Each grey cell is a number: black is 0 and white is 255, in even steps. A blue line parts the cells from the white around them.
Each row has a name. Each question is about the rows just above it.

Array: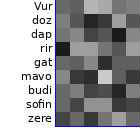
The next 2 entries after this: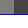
[77 37]
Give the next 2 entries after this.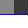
[ 46 202]
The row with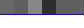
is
gat
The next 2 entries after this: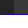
[158  86]

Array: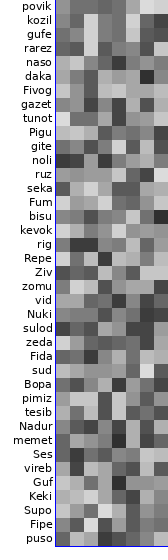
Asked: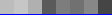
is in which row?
Pigu
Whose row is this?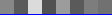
Fipe
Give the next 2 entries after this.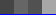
[147  69]
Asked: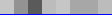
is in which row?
Fivog
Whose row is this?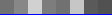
gufe
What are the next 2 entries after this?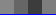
[147 125]
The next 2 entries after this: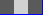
[125 135]

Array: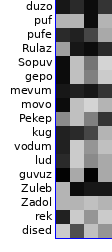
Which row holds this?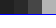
kug
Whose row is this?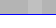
Zadol
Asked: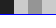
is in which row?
rek

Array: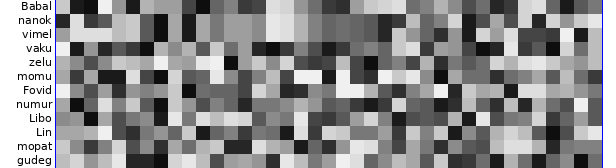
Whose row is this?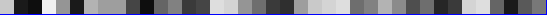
Babal
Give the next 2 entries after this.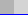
[189  89]
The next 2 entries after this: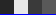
[ 14 212]
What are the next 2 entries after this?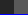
[58 14]

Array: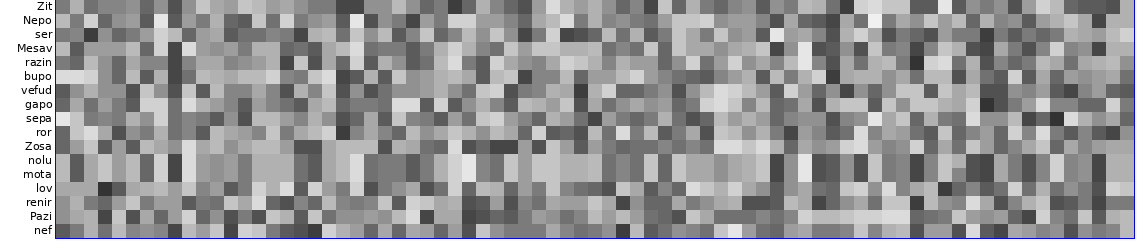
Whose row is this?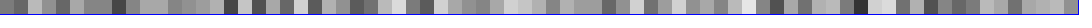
razin
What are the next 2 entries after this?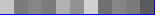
[145  81]
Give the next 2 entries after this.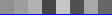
[209  91]

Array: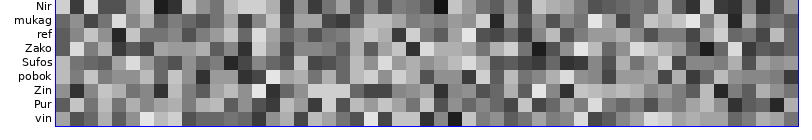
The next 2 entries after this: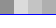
[154  93]
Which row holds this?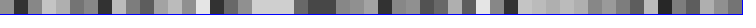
Zin
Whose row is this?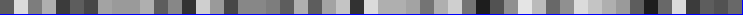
Zako
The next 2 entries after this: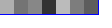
[163 187]
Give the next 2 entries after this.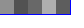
[229 135]
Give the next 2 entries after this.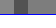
[ 71 154]

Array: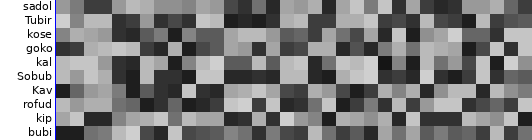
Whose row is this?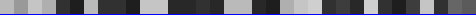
Sobub
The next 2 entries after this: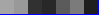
[132  91]
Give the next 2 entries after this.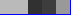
[49 72]
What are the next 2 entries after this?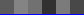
[ 61 186]
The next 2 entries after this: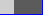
[186  91]
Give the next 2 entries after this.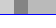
[49 61]

